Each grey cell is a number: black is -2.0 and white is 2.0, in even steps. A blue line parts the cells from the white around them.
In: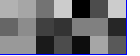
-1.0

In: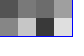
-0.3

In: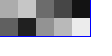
-0.3

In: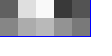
1.9

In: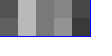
-0.1

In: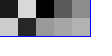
-2.0

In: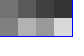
-1.0

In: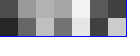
0.8

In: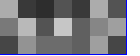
-0.7
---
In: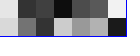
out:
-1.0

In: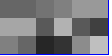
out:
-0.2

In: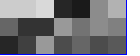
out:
1.4

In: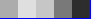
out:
1.1

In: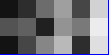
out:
-0.3

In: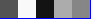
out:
-1.7

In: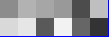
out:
0.6

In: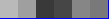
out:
-1.1

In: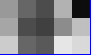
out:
-0.8

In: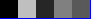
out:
-1.4
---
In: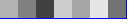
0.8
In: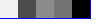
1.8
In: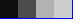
-1.8
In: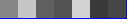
0.1
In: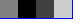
0.0
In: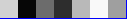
1.3
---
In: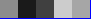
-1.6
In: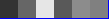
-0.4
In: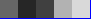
-1.4
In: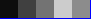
-1.0
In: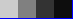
0.0
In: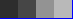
-0.9
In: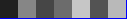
0.1
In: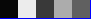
1.7
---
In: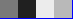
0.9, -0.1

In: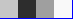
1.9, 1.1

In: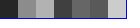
1.2, -1.4

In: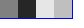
1.0, 0.0

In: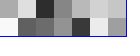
1.1, 1.9

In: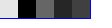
-1.0, 1.6

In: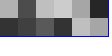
-1.4, -1.2
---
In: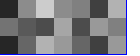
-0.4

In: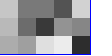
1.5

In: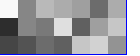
1.1

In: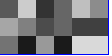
-1.6

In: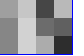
1.3

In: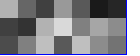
1.0

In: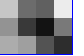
0.5

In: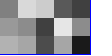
-0.8

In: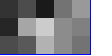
0.8
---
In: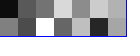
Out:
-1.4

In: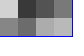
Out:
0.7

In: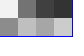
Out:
0.6

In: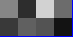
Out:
-0.7

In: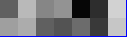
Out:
-1.1

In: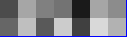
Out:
1.4
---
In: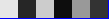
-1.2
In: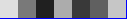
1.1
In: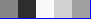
0.5
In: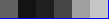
1.1
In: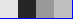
1.0
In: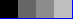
1.0
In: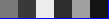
-1.7
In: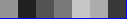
-1.1
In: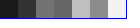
1.8
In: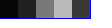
-1.1
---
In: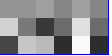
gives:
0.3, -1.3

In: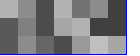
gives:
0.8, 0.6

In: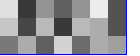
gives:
1.5, 0.5

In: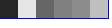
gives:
-1.4, 1.0

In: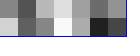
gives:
0.1, -0.9

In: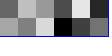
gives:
-0.4, -0.2
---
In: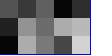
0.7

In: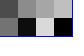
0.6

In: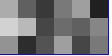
-0.5

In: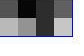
-1.3

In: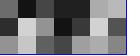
1.3

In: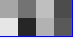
1.0
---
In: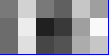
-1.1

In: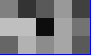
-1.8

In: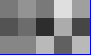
-1.3

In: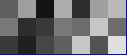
-0.3

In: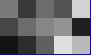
0.1

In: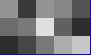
1.5
